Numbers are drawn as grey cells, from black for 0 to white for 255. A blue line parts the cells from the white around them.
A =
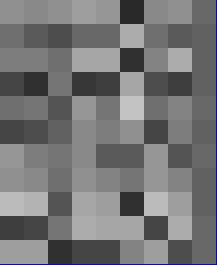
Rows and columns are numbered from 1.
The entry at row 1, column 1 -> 144
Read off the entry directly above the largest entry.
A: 166
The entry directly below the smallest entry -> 172
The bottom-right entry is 104
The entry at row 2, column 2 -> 90
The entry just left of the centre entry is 137
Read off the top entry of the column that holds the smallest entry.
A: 41
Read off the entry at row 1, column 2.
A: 137
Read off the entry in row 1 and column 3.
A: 144
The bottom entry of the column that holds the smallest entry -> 131
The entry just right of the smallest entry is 137
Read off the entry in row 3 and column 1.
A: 125
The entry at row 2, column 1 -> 111
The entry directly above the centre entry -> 117
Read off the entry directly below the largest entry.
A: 144
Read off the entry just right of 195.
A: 111
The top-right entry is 104
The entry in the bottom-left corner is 158
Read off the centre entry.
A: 125
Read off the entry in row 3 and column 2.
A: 125

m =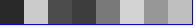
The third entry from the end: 211
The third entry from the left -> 76
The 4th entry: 61

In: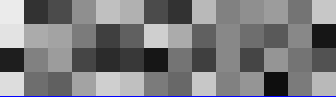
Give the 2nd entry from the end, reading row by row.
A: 123
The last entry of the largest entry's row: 199
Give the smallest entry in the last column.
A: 22
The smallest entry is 14
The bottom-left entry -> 221
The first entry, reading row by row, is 235
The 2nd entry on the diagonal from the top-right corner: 136
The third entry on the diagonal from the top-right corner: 149
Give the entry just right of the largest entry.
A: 50
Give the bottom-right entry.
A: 185
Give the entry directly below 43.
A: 207

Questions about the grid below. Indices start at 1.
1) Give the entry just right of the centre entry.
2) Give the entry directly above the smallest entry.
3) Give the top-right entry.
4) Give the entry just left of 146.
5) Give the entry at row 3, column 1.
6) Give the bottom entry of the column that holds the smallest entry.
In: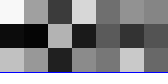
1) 90
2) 160
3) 133
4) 111
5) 193
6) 152

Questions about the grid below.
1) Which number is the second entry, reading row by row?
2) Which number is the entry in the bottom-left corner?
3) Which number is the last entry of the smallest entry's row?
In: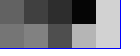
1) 64
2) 117
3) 210

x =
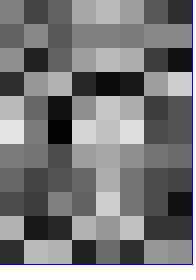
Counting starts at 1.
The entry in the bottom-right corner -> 143
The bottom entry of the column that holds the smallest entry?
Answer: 179
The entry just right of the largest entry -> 123
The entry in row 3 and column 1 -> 143
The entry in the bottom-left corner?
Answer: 45
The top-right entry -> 45
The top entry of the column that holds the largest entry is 129
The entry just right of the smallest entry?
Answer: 214
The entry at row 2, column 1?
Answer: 97
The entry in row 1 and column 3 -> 97
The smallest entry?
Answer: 3
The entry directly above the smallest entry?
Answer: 16
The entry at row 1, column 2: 68

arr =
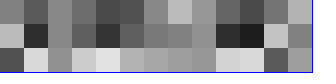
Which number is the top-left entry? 129
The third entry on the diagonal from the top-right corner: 218
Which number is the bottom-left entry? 81
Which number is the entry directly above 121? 136
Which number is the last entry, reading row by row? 158
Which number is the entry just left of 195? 29
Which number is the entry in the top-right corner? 179
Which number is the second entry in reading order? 89
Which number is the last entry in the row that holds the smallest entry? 129
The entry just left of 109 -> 136
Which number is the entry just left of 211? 151
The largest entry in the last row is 226

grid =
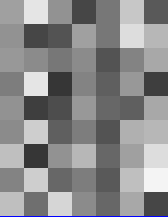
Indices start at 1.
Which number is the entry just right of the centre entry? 103
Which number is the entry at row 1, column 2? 229
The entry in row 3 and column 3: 119
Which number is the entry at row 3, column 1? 152
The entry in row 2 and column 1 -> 146
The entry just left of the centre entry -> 77
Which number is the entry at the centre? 152
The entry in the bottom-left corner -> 191
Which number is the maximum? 244
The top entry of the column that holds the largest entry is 89
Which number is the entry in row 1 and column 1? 160
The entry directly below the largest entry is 70
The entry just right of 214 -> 139
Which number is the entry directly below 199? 221
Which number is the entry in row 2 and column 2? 70
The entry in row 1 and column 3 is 146

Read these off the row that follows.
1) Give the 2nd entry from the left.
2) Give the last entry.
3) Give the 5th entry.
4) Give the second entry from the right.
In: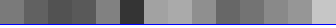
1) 97
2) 198
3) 129
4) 150

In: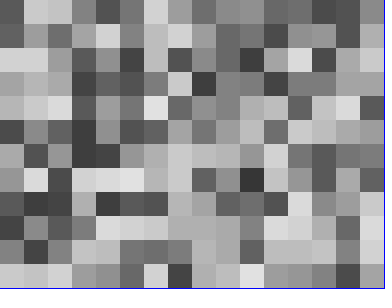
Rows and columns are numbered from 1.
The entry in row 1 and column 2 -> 202
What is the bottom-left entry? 202
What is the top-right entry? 138
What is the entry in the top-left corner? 89
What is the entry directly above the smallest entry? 150
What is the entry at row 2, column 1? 97
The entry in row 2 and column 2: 157
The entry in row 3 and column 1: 210
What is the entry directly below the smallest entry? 110
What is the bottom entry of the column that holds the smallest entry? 225
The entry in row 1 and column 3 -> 195
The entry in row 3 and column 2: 210
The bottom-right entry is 164
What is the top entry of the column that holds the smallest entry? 144
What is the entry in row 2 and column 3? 110

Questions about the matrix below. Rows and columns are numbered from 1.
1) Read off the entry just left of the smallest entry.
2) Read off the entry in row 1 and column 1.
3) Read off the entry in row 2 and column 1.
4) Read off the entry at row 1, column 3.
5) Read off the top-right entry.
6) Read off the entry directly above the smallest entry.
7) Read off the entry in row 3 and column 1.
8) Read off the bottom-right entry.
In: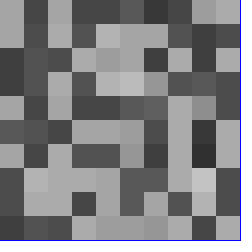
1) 171
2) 165
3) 165
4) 165
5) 171
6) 56
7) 63
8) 171
